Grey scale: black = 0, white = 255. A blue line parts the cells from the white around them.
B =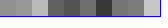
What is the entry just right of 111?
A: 56
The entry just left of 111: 83

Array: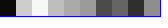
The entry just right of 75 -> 101
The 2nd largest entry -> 205
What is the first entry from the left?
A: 10

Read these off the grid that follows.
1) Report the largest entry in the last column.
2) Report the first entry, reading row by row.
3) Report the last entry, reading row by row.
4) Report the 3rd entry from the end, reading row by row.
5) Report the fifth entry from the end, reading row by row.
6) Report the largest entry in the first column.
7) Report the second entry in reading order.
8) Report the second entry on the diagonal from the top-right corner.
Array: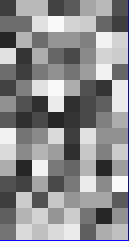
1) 250
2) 61
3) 192
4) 95
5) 219
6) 242
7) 186
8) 102

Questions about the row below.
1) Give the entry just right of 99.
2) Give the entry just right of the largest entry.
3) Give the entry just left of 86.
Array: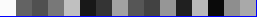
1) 80
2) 99
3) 162

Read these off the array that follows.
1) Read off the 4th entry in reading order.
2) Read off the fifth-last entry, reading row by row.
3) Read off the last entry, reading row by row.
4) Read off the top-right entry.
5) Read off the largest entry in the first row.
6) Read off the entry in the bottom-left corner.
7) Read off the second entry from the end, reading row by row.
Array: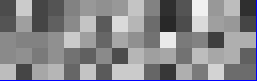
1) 84
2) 175
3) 108
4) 47
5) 240
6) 189
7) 108

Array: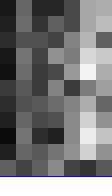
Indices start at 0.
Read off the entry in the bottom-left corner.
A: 96
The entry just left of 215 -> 124
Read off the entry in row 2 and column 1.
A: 81
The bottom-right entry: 89
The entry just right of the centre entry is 59
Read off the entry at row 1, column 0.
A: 32
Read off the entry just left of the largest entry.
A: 153
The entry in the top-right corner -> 173
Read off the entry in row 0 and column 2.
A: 38
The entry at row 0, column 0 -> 24
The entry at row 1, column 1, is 108
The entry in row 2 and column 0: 45
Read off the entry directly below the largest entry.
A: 124
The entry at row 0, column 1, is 102
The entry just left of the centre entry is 59
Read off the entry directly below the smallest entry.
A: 32
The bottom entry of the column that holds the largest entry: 52
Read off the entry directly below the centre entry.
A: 108
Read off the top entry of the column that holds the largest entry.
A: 167
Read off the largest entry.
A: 243

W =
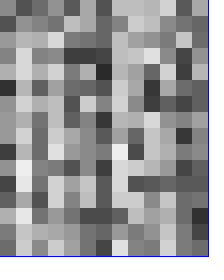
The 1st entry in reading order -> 138
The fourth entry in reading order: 146
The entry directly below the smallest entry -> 82
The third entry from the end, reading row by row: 210
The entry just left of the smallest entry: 176
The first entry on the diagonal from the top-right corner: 168
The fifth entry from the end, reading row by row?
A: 131
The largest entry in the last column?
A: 182
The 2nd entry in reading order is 82
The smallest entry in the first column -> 49
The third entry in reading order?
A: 108
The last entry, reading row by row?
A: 108
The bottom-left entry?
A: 108
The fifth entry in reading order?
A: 89
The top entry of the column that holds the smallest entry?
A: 82
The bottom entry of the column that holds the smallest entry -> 69
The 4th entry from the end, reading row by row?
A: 123
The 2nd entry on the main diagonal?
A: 146
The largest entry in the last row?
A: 224

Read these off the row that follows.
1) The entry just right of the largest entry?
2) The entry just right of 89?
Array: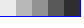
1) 184
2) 46

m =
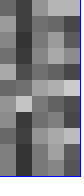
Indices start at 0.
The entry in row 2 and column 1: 51
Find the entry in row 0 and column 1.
64
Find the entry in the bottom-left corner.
126
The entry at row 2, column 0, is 134
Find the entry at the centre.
161
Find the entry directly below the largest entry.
77
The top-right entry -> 181
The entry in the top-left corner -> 104
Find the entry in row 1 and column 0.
155
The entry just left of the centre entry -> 112
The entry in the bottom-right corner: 84
